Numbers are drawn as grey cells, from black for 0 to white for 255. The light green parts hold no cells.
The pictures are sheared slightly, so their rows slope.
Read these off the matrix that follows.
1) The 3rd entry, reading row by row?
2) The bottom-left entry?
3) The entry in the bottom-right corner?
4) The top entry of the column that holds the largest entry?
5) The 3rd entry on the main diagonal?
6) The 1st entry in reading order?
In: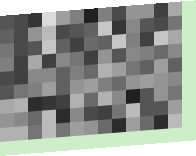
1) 53
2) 177
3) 186
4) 218
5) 85
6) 85

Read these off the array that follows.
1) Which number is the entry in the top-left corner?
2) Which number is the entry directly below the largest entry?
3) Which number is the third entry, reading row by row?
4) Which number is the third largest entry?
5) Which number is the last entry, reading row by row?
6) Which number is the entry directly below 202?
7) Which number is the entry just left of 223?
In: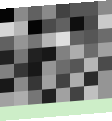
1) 5
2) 129
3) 97
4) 202
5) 149
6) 108
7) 182

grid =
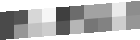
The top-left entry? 74
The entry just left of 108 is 63
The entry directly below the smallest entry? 84
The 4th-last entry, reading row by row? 118
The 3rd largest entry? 215
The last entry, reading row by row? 150

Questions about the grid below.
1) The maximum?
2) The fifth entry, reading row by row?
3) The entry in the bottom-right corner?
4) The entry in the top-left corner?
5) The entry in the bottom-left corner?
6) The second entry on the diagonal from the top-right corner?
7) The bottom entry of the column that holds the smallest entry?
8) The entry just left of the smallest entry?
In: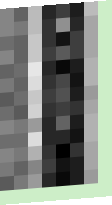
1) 230
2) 62
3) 154
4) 133
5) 90
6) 39
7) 9
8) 51

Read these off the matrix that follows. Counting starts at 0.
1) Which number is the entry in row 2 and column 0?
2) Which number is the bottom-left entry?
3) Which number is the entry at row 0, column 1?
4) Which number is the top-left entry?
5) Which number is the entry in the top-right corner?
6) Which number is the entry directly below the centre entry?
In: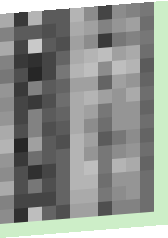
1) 170
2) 140
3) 57
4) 170
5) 119
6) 170
